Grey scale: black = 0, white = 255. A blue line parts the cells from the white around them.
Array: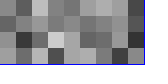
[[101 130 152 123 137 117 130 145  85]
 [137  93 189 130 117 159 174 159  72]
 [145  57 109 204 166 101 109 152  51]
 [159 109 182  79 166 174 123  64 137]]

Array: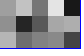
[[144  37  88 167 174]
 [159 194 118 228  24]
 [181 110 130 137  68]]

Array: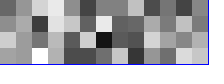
[[103 150 212 234 142  68 129 129 193  76 117  68 135]
 [142 171  61 226 199  97 234  97 103 171 123 193 123]
 [163 156 255 178  76  76 111 199  54 150 111 219 199]
 [206 156 117 186  90 206  19  90  82 212 163 135 178]]

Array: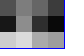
[[ 23 141  46   9]
 [ 81 125 102  60]
 [205 219 170 157]]

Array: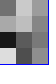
[[ 24  91 121]
 [113 202 156]
 [169 190 134]
 [221  78 142]]

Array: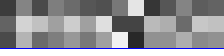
[[ 60 132  74 126 107  86  80 120 229  54  86 132  93  99]
 [ 74 180 107 126 152 120 160 241  40 145 145 174 138 145]
 [ 99 211 193 160 205 160 223  68  68 186 174 107 199 193]]

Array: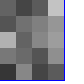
[[ 54 135  69  91]
 [ 84 113 128 150]
 [ 99  69  91 195]
 [120 106  84 143]
 [177  99 135 157]]

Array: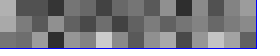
[[117 110 156  46 150 131 204 138  89 144 169  73 150 196 163  97]
 [169 124  89 144  97  73 110  66  97 124  97 117 131 104 124 138]
 [177  81  81  53 117 104  66 104 117  89 144  46 138  81 131 156]]
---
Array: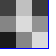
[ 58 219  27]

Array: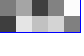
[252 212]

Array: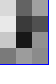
[160  58 200]

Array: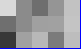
[194 161 184]

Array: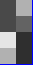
[177  73]

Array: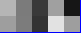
[ 22 226]

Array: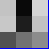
[212  29  81]

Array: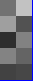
[194 159]
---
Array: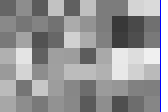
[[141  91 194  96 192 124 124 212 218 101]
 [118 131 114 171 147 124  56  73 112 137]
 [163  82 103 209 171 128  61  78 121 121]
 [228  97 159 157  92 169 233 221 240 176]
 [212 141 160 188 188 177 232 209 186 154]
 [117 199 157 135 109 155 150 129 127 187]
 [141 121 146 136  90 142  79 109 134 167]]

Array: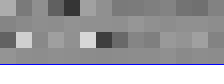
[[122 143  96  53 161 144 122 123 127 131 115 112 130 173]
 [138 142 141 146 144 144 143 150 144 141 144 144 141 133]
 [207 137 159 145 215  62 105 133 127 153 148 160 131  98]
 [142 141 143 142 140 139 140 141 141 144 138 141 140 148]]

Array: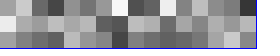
[[203 105  70 145 116 152 247  80  98 238 131 190 140 124  54 162]
 [172 156 190 168 184  95  85 189 176 108 166 134 175 152 184 236]
 [129 110  96 187 150 134  70 128 110  97 104 119 165 202 136 162]]

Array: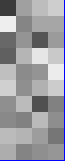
[[160 189 206  59]
 [133 166 166 238]
 [148  85 155 104]
 [181 230 201  96]
 [139 148 236 191]
 [143 177 204 208]
 [187  80 129 143]
 [129 186 142 137]
 [180 157 118 187]
 [132 143 150 173]]

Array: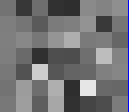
[[ 55 110  49  46 138 131 143 115]
 [117  90 123 127 147  57 118 126]
 [136 119 149 174 122 125 102 127]
 [106  48  78  77 111 189 131 126]
 [ 82 205  86 100 103 128 134 120]
 [156 110 175  46 230 105 103 115]
 [158  94 167  49  69  77 124 120]]

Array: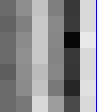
[[142 194 127  56 217 107]
 [128 200 137  58 217  99]
 [139 200 135   7 233 107]
 [144 200 132  56 217 107]
 [141 187 135  54 217  94]
 [139 194 121  38 224 107]
 [120 216 157  74 217 107]]
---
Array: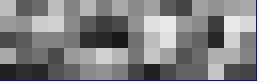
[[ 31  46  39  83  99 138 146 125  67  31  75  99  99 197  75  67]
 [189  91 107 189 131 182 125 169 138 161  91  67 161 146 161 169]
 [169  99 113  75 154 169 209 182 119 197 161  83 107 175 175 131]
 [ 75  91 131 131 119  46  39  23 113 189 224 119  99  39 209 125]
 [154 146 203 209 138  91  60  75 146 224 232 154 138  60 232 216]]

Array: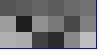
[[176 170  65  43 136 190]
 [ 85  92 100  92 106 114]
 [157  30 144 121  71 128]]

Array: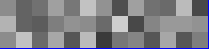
[[179  99  92 126 146 140 106 206  72 133 153 153 146]
 [140 194 106 167  86 187  58 119 133  86 167  86 126]
 [140  99 113 160 119 194 146  79 160 113 106 187  72]]

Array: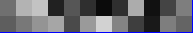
[[ 94 120 148 166  74 154 210 132  62  25 126 100]
 [112 179 195  33  86  47  11  47 172  17  68 126]]

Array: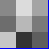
[[198  51  94]
 [109 184 122]
 [136 220 164]]

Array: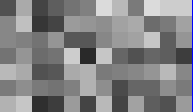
[[178 198  47  61 155  68 185  68 162  94  81 155]
 [135 192  54  68 155 149 142 162 170 108 122 162]
 [ 81 170  68  94 115 128 219 185 122 219 205 205]
 [185 170  81  87 170 178 122 128 135 149 185 135]
 [115 149 108 115 205  41 198 102  81 102  94  61]
 [135 128 115 149  87  87 135 155 162 198  94 149]
 [122 142 122 115 128 178 142  75 102 102 142 122]]

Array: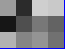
[[ 22  79 120  99]
 [178 133 148 113]
 [156  43 207 201]]
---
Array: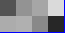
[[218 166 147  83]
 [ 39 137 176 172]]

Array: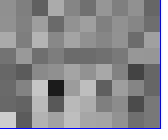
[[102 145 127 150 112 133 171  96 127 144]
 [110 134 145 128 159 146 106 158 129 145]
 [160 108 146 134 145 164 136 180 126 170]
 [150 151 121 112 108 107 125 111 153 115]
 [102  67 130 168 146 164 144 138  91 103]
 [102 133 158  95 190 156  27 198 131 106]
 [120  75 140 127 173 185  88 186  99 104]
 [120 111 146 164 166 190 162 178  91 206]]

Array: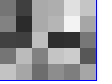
[[197 224 174 170  63 117]
 [166 243 181 170  43 130]
 [119  47  45 190  63  65]
 [ 87 204 196 129 187 117]
 [166 126 141 109 166 195]]

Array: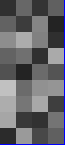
[[ 96  52 103  48]
 [ 35 133  60  98]
 [ 47 129 172 141]
 [170  48 112  99]
 [ 84 107  35  81]
 [149 145 107 193]
 [ 62 168 118 173]
 [116  49  56 166]
 [ 96  72 154  43]]

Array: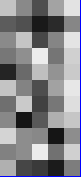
[[227 163  78 137 195]
 [134  42  25  80  92]
 [228 133  71 197 138]
 [208 117 236 143 119]
 [202 147 191 106  36]
 [231 162  78 131 196]
 [222 119  65 202 111]
 [198 175  89  21 136]
 [141  21 136 141 212]
 [208 113 236 141 129]
 [125  27  58  70 176]]

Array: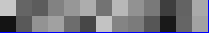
[[169  99  62 121 146 184 115 173 151 130  92 101 200]
 [162 101  25  86 123 132 195  71 109 161 147  89  20]]

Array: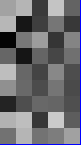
[[ 99 196  58 181 162]
 [ 56 118  63  22 183]
 [132  53 157 120   4]
 [112  70 101  21 102]
 [ 77 136  68 103 190]
 [ 74 117  76 105 144]
 [ 79 101 104  78  35]
 [ 93 202  55 190 178]
 [161 125 115 181 114]]
